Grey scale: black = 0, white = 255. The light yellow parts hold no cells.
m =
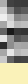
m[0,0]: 174
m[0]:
[174, 66, 60, 58]
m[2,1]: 205
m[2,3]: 146
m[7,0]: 167
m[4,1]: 26
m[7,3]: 194
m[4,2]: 56
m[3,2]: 184
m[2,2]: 136
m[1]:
[215, 131, 80, 92]
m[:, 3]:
[58, 92, 146, 190, 52, 99, 165, 194, 68]

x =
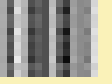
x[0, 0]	171
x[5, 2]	204
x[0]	[171, 97, 200, 181, 80, 99, 80, 185, 108, 65, 156, 138, 142, 213]
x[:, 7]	[185, 194, 186, 185, 197, 186, 192, 189, 200, 186, 187]
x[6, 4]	65
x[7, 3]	178
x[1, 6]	80
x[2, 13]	210
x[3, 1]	100
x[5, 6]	80
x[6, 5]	90
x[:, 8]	[108, 84, 115, 112, 77, 104, 90, 95, 68, 118, 100]
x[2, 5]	104
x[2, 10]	153
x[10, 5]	94
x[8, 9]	11
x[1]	[169, 75, 221, 174, 61, 88, 80, 194, 84, 31, 162, 140, 128, 222]
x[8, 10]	168
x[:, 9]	[65, 31, 74, 70, 21, 60, 39, 47, 11, 78, 53]
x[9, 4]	89
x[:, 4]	[80, 61, 86, 83, 56, 76, 65, 69, 52, 89, 73]
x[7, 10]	159
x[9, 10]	151
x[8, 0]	167
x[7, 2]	211
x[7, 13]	219
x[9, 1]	105
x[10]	[171, 90, 207, 179, 73, 94, 80, 187, 100, 53, 158, 139, 137, 217]
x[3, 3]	182

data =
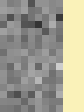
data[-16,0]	151
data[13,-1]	172
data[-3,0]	151
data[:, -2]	[136, 137, 151, 172, 133, 139, 134, 121, 155, 130, 113, 117, 125, 107, 123, 117]
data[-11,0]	133
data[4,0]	160
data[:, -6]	[153, 159, 90, 84, 124, 103, 120, 155, 126, 123, 140, 158, 142, 128, 105, 131]
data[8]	[136, 142, 139, 126, 153, 146, 146, 155, 143]
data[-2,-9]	133
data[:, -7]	[132, 143, 130, 146, 153, 139, 136, 146, 139, 158, 130, 119, 134, 78, 132, 110]
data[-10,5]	118
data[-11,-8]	116
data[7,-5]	126
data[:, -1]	[141, 130, 58, 123, 116, 109, 130, 148, 143, 204, 138, 127, 156, 172, 123, 146]
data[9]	[132, 106, 158, 123, 161, 104, 161, 130, 204]
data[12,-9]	132
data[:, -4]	[146, 121, 140, 52, 132, 115, 118, 140, 146, 104, 155, 182, 125, 163, 150, 148]
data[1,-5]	116
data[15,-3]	137
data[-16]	[151, 126, 132, 153, 83, 146, 146, 136, 141]
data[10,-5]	164
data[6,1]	133
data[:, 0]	[151, 158, 134, 103, 160, 133, 131, 112, 136, 132, 146, 144, 132, 151, 133, 122]

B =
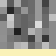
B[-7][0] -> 188
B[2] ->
[92, 203, 110, 99, 111, 153, 107, 191]
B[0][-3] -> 153
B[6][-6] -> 177
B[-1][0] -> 139
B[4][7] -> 138
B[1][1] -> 39
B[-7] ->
[188, 91, 167, 99, 107, 153, 66, 138]
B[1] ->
[143, 39, 97, 150, 107, 153, 96, 138]
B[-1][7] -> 138
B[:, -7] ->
[91, 39, 203, 192, 127, 118, 127]
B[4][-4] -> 178
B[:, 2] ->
[167, 97, 110, 110, 31, 110, 177]
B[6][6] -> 188

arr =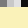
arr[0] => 122
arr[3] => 15

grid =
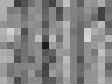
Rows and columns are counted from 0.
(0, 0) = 177
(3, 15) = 95
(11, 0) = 173
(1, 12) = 146
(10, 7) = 156
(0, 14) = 170
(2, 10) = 130
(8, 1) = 171
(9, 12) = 128
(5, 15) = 179
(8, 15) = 127
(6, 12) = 142
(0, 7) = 70
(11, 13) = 149
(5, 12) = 215
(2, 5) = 150
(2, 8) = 87
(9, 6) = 67
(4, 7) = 151
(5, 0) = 170
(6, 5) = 138
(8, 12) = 146
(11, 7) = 91
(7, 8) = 155
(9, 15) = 97
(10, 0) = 151
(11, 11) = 83
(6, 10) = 130
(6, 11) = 109
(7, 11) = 104
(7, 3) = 114
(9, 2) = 129
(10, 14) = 170
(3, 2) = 142
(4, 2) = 169
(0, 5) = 137
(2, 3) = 114
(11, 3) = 114

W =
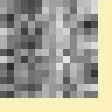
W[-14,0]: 152
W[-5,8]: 221
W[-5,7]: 160
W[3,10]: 169
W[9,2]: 134
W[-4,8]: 180
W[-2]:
[149, 143, 107, 97, 79, 97, 177, 150, 147, 134, 110, 183, 193, 212]
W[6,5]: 101
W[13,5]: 154
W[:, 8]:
[159, 193, 199, 216, 194, 196, 177, 203, 168, 221, 180, 180, 147, 194]
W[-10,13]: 136
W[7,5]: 176
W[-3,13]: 102
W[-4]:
[121, 79, 144, 156, 114, 122, 118, 153, 180, 127, 180, 149, 105, 55]
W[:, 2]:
[104, 110, 132, 143, 132, 124, 105, 128, 123, 134, 144, 128, 107, 131]
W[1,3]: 88
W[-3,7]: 159
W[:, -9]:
[86, 104, 165, 118, 68, 107, 101, 176, 97, 140, 122, 122, 97, 154]
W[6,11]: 188
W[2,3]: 162
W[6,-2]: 196
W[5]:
[174, 120, 124, 104, 92, 107, 166, 158, 196, 184, 136, 179, 154, 161]
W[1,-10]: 81
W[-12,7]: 143
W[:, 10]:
[121, 108, 159, 169, 121, 136, 137, 142, 137, 187, 180, 165, 110, 143]
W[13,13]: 119
